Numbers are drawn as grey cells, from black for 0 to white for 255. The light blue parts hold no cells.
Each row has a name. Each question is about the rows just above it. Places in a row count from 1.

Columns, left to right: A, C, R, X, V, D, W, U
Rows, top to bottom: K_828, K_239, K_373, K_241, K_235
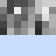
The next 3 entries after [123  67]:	[235 109 148]
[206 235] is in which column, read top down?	W
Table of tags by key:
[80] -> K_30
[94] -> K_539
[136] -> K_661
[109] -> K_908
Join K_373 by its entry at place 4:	K_539

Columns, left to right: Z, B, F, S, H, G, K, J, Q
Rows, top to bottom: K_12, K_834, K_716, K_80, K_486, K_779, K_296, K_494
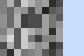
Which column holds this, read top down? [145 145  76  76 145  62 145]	G
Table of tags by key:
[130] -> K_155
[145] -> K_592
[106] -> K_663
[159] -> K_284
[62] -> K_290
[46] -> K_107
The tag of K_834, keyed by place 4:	K_592
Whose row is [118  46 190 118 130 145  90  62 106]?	K_494
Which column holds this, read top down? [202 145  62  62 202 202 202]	S
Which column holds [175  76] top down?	H

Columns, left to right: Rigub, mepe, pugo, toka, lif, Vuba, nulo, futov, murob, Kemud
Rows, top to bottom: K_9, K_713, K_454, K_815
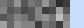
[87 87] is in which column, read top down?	lif
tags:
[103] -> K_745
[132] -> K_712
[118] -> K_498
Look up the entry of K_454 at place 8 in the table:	K_498

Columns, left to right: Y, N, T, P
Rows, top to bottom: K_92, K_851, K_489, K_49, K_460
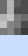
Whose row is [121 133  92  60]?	K_460
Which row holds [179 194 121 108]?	K_489
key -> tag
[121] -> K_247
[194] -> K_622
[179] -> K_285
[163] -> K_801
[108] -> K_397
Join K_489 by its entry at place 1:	K_285

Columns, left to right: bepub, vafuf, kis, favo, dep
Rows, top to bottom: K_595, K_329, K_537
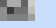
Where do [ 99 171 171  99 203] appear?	K_595
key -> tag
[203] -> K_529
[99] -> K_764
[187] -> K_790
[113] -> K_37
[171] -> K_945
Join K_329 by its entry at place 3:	K_37
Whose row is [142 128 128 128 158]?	K_537

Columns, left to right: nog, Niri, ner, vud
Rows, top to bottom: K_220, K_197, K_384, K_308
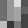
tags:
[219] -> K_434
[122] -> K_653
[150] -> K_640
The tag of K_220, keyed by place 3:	K_434
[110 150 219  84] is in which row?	K_220
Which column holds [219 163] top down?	ner
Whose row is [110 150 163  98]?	K_197
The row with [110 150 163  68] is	K_384

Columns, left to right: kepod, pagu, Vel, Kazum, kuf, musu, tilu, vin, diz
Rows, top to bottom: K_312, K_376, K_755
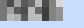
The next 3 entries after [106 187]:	[ 77 131 215]
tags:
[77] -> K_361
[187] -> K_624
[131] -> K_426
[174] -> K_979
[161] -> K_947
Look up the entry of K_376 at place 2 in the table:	K_947
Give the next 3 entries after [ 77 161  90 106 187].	[ 77 131 215]
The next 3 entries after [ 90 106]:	[187  77 131]
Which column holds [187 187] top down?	kuf

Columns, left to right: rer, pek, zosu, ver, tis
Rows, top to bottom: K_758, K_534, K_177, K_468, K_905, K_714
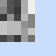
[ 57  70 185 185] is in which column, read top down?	zosu
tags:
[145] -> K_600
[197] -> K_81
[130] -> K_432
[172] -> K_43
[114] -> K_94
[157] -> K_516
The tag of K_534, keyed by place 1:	K_432
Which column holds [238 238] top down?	tis
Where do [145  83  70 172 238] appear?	K_758
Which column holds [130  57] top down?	rer
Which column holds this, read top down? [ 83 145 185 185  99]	pek

